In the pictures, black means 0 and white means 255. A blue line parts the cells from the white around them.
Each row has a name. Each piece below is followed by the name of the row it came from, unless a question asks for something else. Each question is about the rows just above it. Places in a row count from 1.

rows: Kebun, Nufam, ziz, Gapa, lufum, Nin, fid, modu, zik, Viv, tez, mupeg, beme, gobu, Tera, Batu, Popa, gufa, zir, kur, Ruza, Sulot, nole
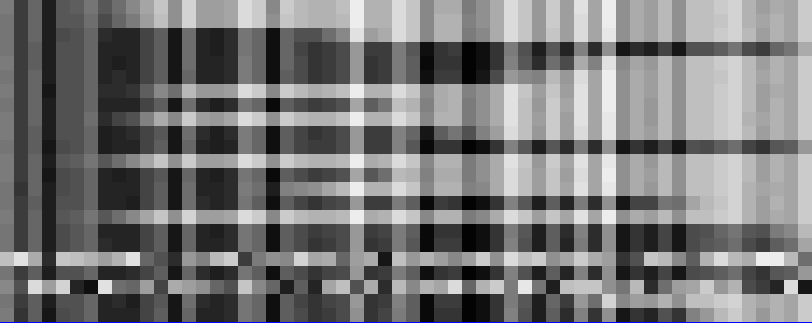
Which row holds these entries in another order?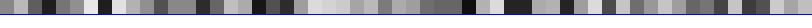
ziz
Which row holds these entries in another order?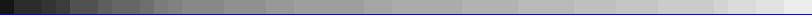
fid
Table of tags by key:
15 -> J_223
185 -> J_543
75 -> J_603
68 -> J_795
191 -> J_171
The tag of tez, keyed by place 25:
J_603

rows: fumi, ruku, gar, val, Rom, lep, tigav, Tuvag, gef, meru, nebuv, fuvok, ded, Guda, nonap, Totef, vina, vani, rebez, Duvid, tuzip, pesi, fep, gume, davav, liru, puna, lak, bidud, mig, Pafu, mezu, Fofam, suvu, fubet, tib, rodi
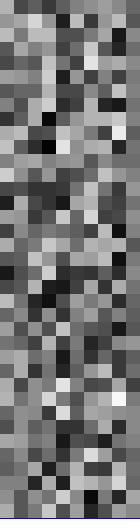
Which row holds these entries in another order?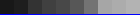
tuzip
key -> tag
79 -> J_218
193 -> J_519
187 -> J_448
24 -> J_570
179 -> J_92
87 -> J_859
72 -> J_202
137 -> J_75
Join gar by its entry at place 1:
J_448

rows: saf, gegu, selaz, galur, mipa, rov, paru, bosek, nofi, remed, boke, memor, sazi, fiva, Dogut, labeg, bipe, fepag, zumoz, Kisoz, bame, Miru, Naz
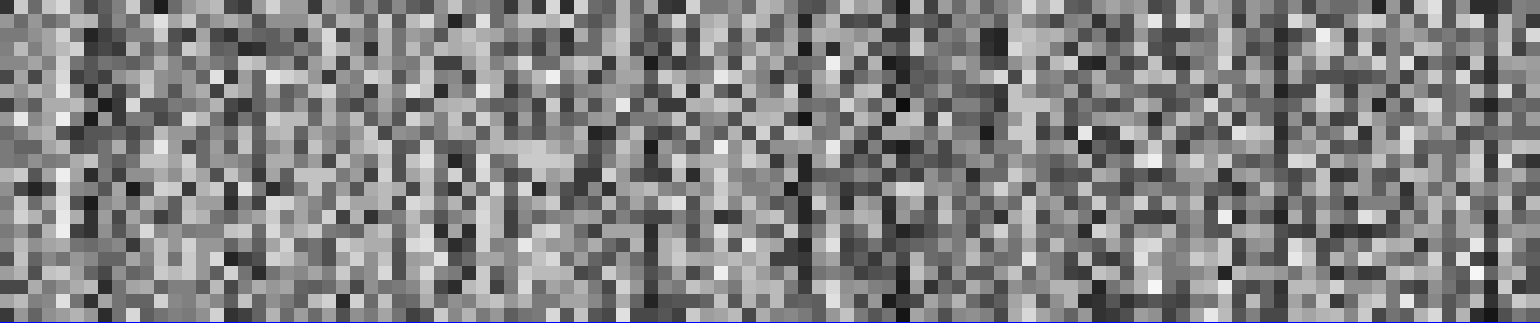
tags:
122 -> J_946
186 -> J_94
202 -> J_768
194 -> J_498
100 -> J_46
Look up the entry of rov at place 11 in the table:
J_498
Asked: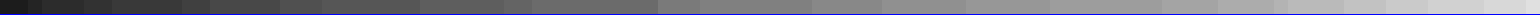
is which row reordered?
saf
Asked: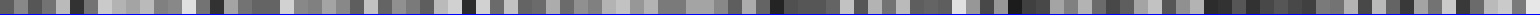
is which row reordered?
Miru
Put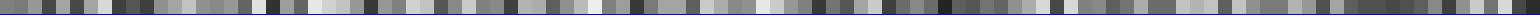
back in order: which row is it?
rov

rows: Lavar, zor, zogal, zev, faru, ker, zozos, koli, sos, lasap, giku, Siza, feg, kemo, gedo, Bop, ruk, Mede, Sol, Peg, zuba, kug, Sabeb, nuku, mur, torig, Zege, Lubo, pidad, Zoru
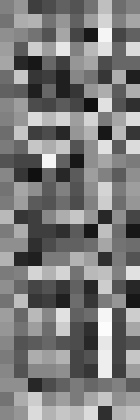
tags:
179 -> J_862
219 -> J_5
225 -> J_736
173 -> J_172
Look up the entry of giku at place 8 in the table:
J_736
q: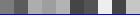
torig
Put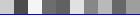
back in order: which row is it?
Sabeb
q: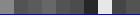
mur
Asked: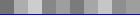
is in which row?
pidad
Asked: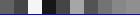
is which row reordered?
zogal

